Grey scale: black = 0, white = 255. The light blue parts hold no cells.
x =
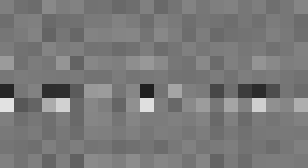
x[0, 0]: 127
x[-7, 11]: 122
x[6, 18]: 43
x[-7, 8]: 124
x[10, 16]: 126
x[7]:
[226, 87, 100, 172, 209, 105, 135, 126, 101, 144, 223, 126, 104, 138, 156, 119, 165, 130, 207, 144, 134, 174]
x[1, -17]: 113
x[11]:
[128, 115, 127, 101, 126, 97, 139, 135, 127, 140, 124, 134, 129, 116, 133, 100, 122, 108, 124, 125, 124, 121]
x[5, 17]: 126
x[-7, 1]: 124
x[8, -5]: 107
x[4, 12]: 119
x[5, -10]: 115
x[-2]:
[117, 114, 111, 127, 117, 126, 116, 118, 108, 112, 117, 108, 120, 129, 118, 122, 126, 115, 117, 109, 119, 128]
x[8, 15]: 105
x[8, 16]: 128
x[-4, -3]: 117
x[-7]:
[119, 124, 122, 121, 120, 122, 115, 115, 124, 117, 120, 122, 115, 114, 116, 124, 115, 126, 121, 124, 118, 114]
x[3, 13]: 128
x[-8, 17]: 121
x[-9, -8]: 119
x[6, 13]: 127
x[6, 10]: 32
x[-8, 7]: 130
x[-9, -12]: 125
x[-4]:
[127, 111, 119, 111, 125, 105, 134, 132, 117, 133, 124, 124, 128, 124, 131, 105, 128, 107, 123, 117, 123, 129]
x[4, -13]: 142
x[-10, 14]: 125

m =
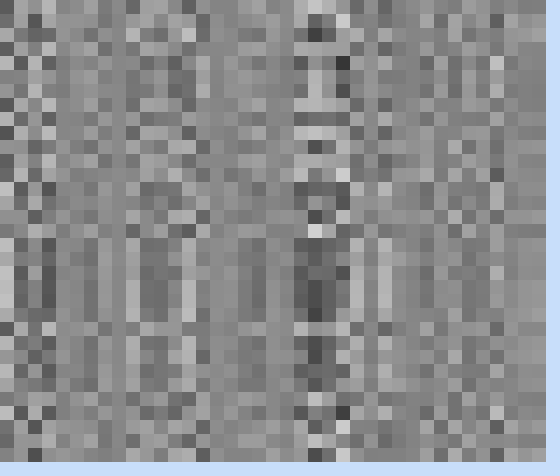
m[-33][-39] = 91
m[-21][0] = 103
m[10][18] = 127
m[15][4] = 148
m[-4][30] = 106
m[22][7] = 145
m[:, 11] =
[162, 136, 110, 155, 127, 149, 142, 159, 121, 161, 121, 156, 142, 115, 132, 120, 157, 112, 118, 117, 109, 109, 111, 150, 111, 117, 118, 117, 152, 122, 135, 158, 125]
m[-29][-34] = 138
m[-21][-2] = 138
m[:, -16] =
[177, 125, 96, 158, 121, 151, 145, 171, 113, 180, 114, 161, 148, 104, 128, 111, 166, 100, 111, 106, 96, 96, 98, 152, 99, 107, 108, 111, 158, 113, 123, 165, 111]
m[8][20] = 132
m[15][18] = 128
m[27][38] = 145
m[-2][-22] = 156
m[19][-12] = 179
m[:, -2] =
[125, 143, 152, 133, 135, 129, 128, 128, 140, 127, 146, 132, 138, 141, 134, 147, 124, 144, 143, 141, 148, 148, 150, 136, 147, 149, 141, 143, 128, 137, 144, 128, 149]
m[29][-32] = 150
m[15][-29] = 138
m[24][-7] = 146
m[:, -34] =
[140, 147, 137, 150, 138, 147, 141, 141, 132, 136, 126, 147, 126, 136, 138, 130, 143, 135, 123, 136, 134, 136, 134, 144, 133, 131, 134, 121, 146, 138, 145, 148, 143]
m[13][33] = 124
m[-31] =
[168, 120, 100, 106, 148, 137, 114, 143, 135, 180, 125, 110, 151, 189, 107, 143, 137, 122, 116, 151, 137, 114, 64, 96, 157, 172, 128, 165, 139, 133, 134, 127, 162, 116, 132, 126, 149, 152, 160]
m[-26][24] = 159
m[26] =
[183, 102, 149, 91, 133, 134, 119, 152, 137, 155, 110, 118, 123, 160, 144, 138, 144, 126, 114, 137, 131, 95, 104, 108, 99, 169, 135, 175, 141, 132, 114, 148, 129, 123, 122, 164, 129, 141, 140]
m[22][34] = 131
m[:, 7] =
[122, 118, 143, 112, 148, 127, 137, 120, 151, 125, 146, 115, 135, 151, 144, 142, 128, 152, 156, 152, 150, 151, 145, 117, 151, 144, 152, 155, 124, 150, 120, 118, 127]
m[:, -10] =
[138, 132, 133, 131, 130, 130, 130, 138, 134, 141, 145, 132, 151, 130, 131, 142, 133, 132, 142, 130, 132, 131, 134, 135, 133, 139, 132, 144, 130, 129, 132, 131, 133]
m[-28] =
[129, 131, 160, 148, 128, 147, 155, 127, 134, 117, 136, 149, 114, 110, 158, 132, 143, 152, 144, 137, 127, 130, 179, 151, 108, 124, 148, 122, 123, 130, 126, 141, 114, 157, 129, 155, 133, 129, 128]
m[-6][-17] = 86
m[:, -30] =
[103, 152, 180, 119, 137, 117, 118, 110, 151, 103, 162, 117, 135, 160, 133, 165, 103, 167, 159, 155, 173, 173, 178, 126, 173, 169, 155, 161, 112, 146, 154, 110, 168]
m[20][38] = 151
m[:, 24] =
[148, 202, 157, 158, 54, 108, 78, 159, 101, 159, 179, 157, 204, 90, 84, 184, 100, 109, 135, 81, 120, 115, 152, 181, 129, 176, 99, 149, 112, 63, 203, 134, 200]
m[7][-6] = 154
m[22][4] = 146
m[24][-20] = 143

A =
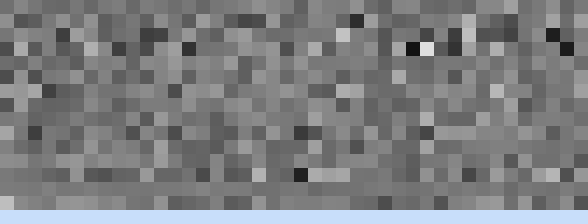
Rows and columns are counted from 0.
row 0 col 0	112
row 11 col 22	122
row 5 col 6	104
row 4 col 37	109
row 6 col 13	146
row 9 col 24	138
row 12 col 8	99
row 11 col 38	112
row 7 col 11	124
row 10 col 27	132
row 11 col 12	124
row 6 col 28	108
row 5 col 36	146
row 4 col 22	120
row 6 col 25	162
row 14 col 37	149
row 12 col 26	115
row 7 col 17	144
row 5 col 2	80
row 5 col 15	124
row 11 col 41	87
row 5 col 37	99
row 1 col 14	155
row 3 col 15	116
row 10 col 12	107
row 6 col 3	65
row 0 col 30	106
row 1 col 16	92
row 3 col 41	133
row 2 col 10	62
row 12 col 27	121
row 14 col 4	147
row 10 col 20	104
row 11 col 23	106
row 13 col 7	119
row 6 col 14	140
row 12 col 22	171
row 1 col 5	113
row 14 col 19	113
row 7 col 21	122

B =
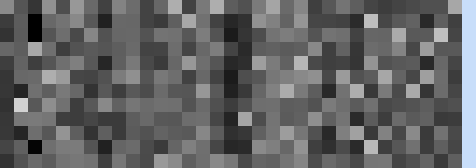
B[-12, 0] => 138
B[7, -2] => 75
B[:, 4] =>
[78, 115, 110, 62, 111, 155, 121, 113, 62, 148, 123, 115]
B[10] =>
[69, 96, 5, 111, 123, 123, 84, 33, 101, 107, 75, 59, 101, 128, 111, 70, 39, 42, 138, 127, 103, 147, 63, 48, 75, 42, 185, 62, 87, 113, 61, 95, 70]
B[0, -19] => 121
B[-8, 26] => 148
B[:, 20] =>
[106, 99, 125, 91, 97, 128, 172, 93, 91, 157, 103, 116]
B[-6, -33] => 55
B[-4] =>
[55, 120, 122, 118, 62, 61, 70, 59, 59, 93, 105, 88, 87, 109, 111, 70, 36, 165, 77, 116, 91, 97, 143, 96, 116, 42, 92, 61, 107, 90, 97, 58, 60]
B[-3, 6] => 51
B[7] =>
[50, 210, 88, 142, 113, 61, 88, 137, 97, 118, 107, 112, 111, 83, 106, 80, 61, 81, 110, 111, 93, 95, 82, 123, 110, 91, 113, 73, 78, 83, 93, 75, 80]
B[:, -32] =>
[85, 92, 91, 94, 99, 104, 37, 210, 120, 37, 96, 82]
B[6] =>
[55, 37, 112, 94, 121, 103, 51, 88, 62, 89, 76, 107, 87, 86, 151, 89, 33, 57, 102, 129, 172, 122, 93, 41, 114, 174, 57, 122, 74, 170, 53, 108, 70]
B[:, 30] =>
[80, 41, 90, 156, 41, 159, 53, 93, 97, 58, 61, 100]
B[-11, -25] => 104
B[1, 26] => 190
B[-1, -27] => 114
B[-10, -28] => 73
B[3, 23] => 63
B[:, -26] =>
[65, 33, 82, 85, 38, 82, 88, 137, 59, 95, 33, 63]
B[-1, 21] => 133
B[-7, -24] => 144
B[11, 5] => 119
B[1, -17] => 39
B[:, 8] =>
[131, 104, 103, 94, 95, 124, 62, 97, 59, 59, 101, 119]
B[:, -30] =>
[145, 104, 85, 111, 85, 174, 94, 142, 118, 87, 111, 92]
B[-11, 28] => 89
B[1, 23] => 69
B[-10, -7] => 102
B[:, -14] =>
[165, 129, 115, 97, 123, 119, 129, 111, 116, 117, 127, 97]
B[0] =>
[138, 85, 53, 145, 78, 152, 105, 65, 131, 108, 67, 103, 174, 66, 121, 174, 93, 81, 123, 165, 106, 134, 63, 87, 116, 94, 69, 61, 68, 74, 80, 80, 167]
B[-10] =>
[51, 91, 0, 85, 110, 73, 134, 82, 103, 104, 83, 115, 113, 87, 125, 83, 27, 53, 77, 115, 125, 115, 84, 115, 111, 66, 102, 101, 171, 89, 90, 191, 69]

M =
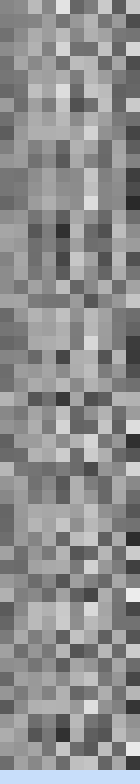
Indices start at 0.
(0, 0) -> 134
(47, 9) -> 108
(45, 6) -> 168
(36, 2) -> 170
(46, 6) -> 104
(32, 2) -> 179
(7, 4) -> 196
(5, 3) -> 159
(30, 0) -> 148
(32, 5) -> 108
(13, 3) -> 162
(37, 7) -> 166
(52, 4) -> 49
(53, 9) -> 233
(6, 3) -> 166
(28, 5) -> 166
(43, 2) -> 186
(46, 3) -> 120
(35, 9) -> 107
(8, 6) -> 179
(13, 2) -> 146
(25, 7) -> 84
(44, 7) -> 169
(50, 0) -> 90
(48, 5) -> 179
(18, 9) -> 81
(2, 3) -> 157
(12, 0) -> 118
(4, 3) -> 161
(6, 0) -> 104
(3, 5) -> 113
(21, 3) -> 117
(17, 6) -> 110
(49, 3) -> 130
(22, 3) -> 163
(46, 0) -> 161
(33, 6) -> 75
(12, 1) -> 116
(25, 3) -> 156
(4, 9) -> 77
